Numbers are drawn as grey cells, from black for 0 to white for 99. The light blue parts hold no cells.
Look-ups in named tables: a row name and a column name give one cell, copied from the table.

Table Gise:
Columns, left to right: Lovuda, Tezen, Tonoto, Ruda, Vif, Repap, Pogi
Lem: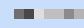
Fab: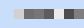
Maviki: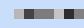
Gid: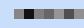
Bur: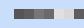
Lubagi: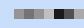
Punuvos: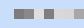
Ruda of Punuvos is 49
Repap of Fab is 30
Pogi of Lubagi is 66
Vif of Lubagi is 10
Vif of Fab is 91
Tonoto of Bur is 46
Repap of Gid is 31
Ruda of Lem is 74
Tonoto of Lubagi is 57
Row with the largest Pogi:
Lem

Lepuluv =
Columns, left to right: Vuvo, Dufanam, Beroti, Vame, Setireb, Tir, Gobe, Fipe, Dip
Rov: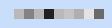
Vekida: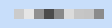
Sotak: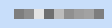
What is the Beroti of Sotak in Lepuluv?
88
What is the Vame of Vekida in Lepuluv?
29
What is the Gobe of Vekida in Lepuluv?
77
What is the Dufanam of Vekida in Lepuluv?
89
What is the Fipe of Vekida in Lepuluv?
76
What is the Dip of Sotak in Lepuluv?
49
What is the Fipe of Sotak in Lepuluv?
63
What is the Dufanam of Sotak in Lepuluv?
55
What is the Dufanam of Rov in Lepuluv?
51
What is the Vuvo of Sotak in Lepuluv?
49
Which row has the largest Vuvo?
Vekida

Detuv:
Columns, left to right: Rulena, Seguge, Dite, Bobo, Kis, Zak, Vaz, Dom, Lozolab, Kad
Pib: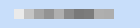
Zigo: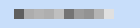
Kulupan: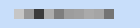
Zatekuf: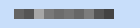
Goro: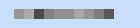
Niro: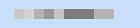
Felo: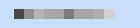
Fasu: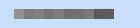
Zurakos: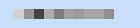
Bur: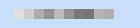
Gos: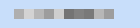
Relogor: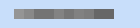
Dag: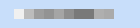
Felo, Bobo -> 65
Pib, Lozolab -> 68
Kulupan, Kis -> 49
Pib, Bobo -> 57
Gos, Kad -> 61
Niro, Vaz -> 49
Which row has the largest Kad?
Zigo

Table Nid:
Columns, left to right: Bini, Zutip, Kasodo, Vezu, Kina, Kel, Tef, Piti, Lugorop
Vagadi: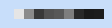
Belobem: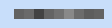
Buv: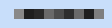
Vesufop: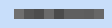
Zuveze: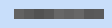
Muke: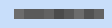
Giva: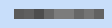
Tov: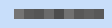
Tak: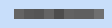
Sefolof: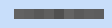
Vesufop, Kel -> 37
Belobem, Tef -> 42
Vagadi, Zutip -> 54
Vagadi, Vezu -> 32
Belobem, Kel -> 53
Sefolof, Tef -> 35
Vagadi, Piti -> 10
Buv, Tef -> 41
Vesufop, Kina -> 29
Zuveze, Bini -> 38
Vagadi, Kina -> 34
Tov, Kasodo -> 33
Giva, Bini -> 35
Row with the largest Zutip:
Vagadi

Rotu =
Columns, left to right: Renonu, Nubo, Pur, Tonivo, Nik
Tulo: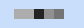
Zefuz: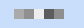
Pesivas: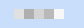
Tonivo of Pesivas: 72
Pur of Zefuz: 92
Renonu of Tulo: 67
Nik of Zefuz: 55
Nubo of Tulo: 67
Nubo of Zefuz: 56
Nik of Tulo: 45
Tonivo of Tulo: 56
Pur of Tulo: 14

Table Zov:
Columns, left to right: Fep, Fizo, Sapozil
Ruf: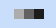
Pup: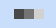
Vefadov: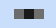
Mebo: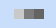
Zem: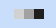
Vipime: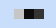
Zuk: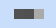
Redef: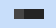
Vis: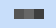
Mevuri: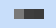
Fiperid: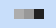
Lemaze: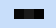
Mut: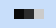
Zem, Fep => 81
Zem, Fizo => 63
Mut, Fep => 4
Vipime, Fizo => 5
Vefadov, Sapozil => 43
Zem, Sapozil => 12
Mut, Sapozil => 79
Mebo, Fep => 78
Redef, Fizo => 14
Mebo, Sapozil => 39
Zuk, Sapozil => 66
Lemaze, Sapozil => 1
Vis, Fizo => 40
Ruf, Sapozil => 11
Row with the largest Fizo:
Zem

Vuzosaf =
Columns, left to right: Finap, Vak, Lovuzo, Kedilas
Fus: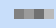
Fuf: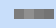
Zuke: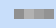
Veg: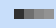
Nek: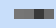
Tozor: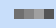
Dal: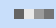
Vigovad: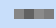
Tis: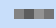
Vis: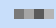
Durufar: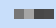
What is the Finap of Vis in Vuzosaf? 47
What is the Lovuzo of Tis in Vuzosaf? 57
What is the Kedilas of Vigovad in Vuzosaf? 48
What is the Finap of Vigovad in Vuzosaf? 52
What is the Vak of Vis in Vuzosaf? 64
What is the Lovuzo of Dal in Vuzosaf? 60
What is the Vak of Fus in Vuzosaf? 60
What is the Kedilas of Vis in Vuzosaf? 70
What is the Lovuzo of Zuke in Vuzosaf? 62
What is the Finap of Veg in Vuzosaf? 19
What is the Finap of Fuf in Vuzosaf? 48
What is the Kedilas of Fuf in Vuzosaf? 45
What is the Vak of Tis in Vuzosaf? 36
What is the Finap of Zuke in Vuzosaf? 56
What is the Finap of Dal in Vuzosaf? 39
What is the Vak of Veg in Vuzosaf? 43
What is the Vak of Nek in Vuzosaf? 45
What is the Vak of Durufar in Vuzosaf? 64
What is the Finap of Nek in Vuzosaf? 46
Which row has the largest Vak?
Dal

